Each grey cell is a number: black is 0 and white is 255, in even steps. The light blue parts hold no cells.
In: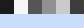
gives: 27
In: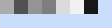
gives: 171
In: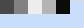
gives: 72
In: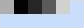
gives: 174
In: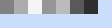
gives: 129
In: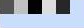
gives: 83
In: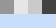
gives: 150
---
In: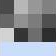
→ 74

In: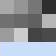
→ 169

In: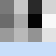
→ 121

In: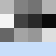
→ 185

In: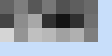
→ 100

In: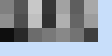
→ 128

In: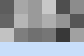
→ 93

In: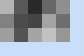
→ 180
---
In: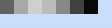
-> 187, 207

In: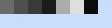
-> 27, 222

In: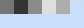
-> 139, 222

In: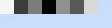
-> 4, 245

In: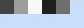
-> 248, 248

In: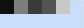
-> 58, 200

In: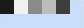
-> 138, 241

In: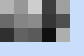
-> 139, 206

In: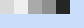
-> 170, 239

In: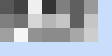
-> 182, 245
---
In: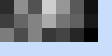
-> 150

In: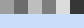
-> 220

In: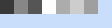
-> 172

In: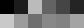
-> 69

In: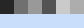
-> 202

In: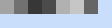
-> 177
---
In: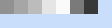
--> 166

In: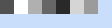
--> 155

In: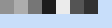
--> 118

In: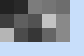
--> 101

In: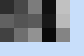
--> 90

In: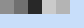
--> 142

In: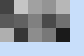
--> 120

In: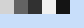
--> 99

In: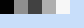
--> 143

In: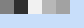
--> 162
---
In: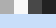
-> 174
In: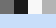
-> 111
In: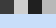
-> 59
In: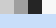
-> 205
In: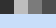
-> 48
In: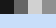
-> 23
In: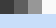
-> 59
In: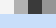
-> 244
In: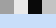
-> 160
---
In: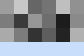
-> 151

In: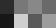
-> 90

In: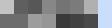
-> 157

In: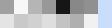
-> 209

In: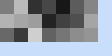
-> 157

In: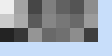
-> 90

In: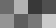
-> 120

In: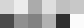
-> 130

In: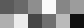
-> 70

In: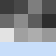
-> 92
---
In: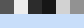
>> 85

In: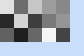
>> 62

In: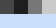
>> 119

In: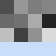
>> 78

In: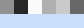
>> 145

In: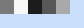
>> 121

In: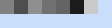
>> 99

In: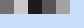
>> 113

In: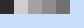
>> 141
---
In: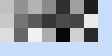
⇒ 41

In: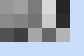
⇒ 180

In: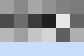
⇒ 175

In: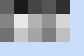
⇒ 191

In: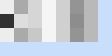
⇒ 185

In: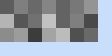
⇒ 105

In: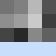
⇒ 96

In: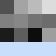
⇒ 158

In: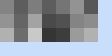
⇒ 177
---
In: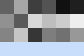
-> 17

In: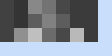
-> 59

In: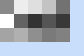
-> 195

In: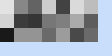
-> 218

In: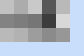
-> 87

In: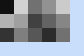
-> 146

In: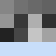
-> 105

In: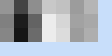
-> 156

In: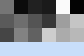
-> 250
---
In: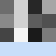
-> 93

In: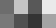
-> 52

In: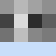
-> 44

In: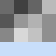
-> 178

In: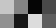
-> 220

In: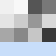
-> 151
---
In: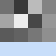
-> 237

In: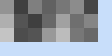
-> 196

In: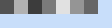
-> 225

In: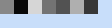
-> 214

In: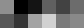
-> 209

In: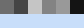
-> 197

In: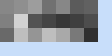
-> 210
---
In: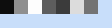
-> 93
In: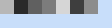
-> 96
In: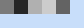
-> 122
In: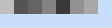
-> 100
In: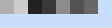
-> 82
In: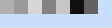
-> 130
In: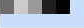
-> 108
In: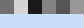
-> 112
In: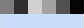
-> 81
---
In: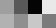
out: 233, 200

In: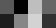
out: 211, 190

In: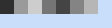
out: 205, 182

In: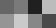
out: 202, 188

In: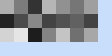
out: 229, 211

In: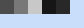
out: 200, 120

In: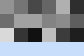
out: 217, 190

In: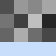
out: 192, 172
